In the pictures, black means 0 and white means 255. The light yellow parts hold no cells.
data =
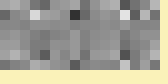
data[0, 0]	165
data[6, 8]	130
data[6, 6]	140
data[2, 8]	135
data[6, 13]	124
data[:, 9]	[147, 139, 135, 140, 142, 152, 138]
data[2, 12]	150
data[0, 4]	103
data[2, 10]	142
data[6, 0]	116
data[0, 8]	114
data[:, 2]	[156, 146, 131, 141, 140, 157, 137]
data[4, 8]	130
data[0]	[165, 174, 156, 118, 103, 148, 154, 165, 114, 147, 167, 176, 85, 114, 136, 182]
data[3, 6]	135
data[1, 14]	182
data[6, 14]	158
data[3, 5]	131
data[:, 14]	[136, 182, 132, 145, 137, 148, 158]
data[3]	[144, 150, 141, 128, 120, 131, 135, 152, 130, 140, 143, 147, 122, 135, 145, 145]
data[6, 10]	135
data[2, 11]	138
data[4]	[155, 156, 140, 124, 124, 144, 143, 152, 130, 142, 146, 151, 114, 130, 137, 161]
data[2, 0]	135
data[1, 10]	149
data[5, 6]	134
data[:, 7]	[165, 49, 129, 152, 152, 153, 91]
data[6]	[116, 130, 137, 172, 161, 146, 140, 91, 130, 138, 135, 132, 194, 124, 158, 119]

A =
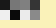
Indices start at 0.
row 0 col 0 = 24
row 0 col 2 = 128
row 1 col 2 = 235

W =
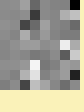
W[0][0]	140
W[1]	[139, 137, 142, 58, 138, 134, 175, 192]
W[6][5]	129
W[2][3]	106
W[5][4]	126
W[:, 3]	[103, 58, 106, 128, 156, 121, 244, 225, 190]
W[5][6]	92
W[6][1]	143
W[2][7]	106
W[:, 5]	[131, 134, 134, 132, 146, 139, 129, 142, 135]
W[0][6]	130
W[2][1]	140
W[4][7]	171
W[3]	[140, 133, 172, 128, 153, 132, 124, 124]
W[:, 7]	[1, 192, 106, 124, 171, 202, 151, 33, 138]
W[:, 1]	[142, 137, 140, 133, 144, 140, 143, 130, 139]
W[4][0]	135
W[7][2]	178
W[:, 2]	[160, 142, 69, 172, 155, 135, 151, 178, 69]

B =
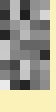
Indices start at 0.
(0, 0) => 85
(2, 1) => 151
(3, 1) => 124
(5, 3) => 116
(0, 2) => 59
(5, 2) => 128
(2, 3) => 107
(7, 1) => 100
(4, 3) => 101
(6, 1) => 67
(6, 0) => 95
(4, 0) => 200
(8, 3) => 111

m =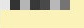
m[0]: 231
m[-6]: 51
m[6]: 116

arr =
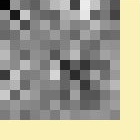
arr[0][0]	4
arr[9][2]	174
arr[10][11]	157
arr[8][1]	180
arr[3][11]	109
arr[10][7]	126
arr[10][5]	155
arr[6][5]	177
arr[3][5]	154
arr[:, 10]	[127, 119, 149, 105, 147, 162, 96, 111, 153, 120, 142, 146]
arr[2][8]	138
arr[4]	[167, 124, 135, 137, 121, 115, 130, 162, 115, 105, 147, 144]
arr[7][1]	197
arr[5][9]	124
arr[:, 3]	[95, 117, 134, 128, 137, 143, 152, 128, 146, 152, 133, 129]
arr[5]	[185, 137, 101, 143, 137, 85, 144, 185, 107, 124, 162, 152]
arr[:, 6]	[201, 173, 162, 127, 130, 144, 40, 98, 101, 83, 112, 155]
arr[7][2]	125
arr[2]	[112, 171, 75, 134, 165, 117, 162, 131, 138, 185, 149, 138]
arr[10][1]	153
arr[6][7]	94
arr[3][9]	144
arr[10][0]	138
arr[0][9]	196
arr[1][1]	25
